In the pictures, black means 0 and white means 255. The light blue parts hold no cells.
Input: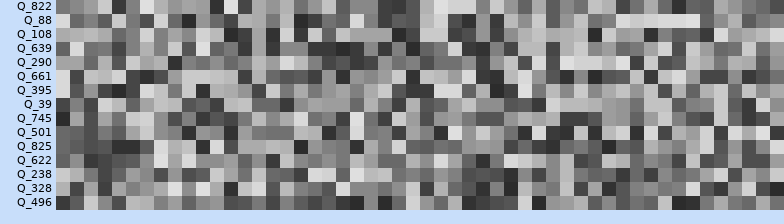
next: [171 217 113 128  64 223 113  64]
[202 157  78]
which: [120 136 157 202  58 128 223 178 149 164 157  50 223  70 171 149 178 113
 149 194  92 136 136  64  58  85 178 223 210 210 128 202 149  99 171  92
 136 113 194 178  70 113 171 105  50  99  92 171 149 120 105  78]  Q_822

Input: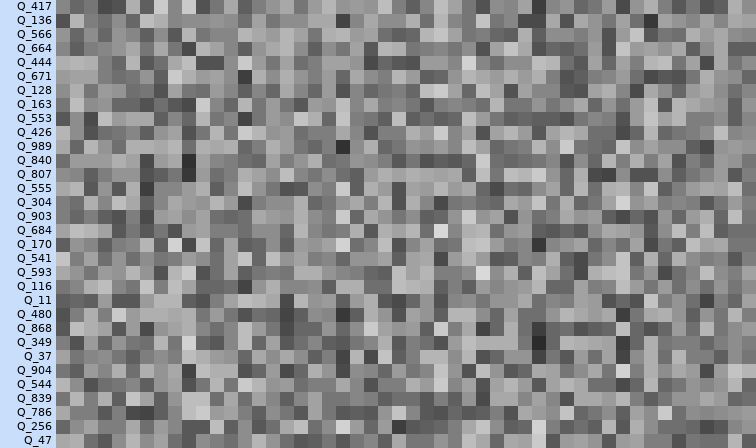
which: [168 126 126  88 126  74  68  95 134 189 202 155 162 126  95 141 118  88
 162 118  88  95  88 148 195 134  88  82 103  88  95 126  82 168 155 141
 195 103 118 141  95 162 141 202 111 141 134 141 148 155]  Q_786
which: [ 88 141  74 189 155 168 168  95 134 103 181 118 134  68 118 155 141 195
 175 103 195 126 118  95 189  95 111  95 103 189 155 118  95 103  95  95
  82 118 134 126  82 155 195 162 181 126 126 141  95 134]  Q_553
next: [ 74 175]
[189 195 118]
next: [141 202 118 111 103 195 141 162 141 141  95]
[ 74 148 155]
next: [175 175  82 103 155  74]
[103 175 148]
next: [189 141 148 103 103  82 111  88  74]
[202 134 103]

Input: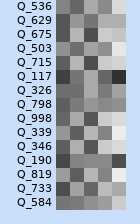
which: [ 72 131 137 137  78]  Q_190
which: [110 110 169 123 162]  Q_326
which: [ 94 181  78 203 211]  Q_715
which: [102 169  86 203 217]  Q_998

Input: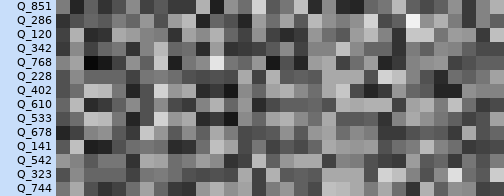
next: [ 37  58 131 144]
[150  66  81]
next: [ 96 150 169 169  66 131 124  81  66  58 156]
[ 89 102  58]

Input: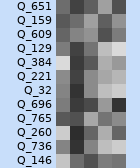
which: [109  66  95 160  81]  Q_651
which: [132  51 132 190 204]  Q_736
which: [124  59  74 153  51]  Q_696
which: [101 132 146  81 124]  Q_609
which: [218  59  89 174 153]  Q_384

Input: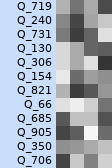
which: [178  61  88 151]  Q_821
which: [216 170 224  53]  Q_306
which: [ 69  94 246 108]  Q_905

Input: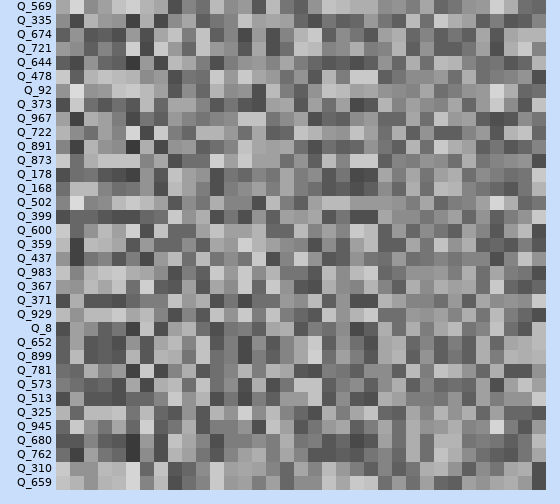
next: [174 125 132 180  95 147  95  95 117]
[160  79 174]
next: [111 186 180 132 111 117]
[ 87 103 180]
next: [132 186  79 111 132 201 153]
[160 125 160]
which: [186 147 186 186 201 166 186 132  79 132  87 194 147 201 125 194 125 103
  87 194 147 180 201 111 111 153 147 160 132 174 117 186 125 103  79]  Q_929
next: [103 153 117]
[ 95 186 111]
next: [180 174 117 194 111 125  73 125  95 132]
[166 207 111]

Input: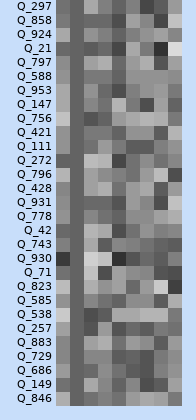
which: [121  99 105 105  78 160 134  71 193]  Q_858
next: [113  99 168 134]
[ 99 134  78]
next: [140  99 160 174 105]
[154 174  84]
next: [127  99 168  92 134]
[127 113  99]

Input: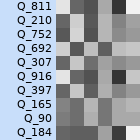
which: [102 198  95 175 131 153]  Q_397
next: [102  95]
[ 95 161  60]
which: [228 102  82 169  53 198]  Q_916

